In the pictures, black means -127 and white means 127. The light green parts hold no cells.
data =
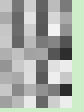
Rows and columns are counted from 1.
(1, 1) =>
69
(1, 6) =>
-5
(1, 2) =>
-8
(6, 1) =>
20
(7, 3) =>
93
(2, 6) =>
40
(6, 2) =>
73
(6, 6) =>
108
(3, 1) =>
70
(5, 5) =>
-42
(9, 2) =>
57
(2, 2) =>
-23
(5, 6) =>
-82
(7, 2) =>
41

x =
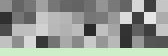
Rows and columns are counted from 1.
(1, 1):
16
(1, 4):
33
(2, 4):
72
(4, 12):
23
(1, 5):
-9
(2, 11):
92
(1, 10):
-6
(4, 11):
-78
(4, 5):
-11
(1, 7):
-28
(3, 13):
-65
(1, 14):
69
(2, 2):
-10
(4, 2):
13
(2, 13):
101
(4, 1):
65
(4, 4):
-72
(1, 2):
-26

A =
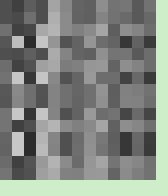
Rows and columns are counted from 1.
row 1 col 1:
-48
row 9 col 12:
1
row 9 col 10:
-32
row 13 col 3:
-83
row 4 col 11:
-72
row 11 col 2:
-63
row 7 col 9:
-18
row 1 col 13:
-13
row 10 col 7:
-28
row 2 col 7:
-28
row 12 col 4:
52
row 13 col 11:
-72
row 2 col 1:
-48
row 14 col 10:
-11
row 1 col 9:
14
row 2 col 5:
47
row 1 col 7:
-27
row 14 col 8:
22
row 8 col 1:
-39
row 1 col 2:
-63
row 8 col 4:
-44
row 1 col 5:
36
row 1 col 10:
-12
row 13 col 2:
71
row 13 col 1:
-28
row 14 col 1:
-20
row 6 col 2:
-61
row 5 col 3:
-32
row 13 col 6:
-47
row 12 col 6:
-47
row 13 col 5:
3
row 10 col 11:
-57
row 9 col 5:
3
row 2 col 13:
-23
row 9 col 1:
-41
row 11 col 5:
52
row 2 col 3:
-16

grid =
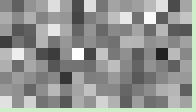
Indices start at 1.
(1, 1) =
6
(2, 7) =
-58
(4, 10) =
-14
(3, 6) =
43
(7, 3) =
13
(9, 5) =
4
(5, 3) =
30
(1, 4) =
35
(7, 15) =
26
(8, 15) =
54
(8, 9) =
9
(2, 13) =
121
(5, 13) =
8
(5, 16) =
8
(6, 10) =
61
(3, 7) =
-26
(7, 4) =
-7
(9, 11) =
-32
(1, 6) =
34
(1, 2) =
-31
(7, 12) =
-38
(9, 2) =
17
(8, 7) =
36
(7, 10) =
26
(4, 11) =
53
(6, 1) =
47
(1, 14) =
97
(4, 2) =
-12
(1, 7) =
-52
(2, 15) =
40
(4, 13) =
16
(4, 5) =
-10
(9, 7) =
43
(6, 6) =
-11
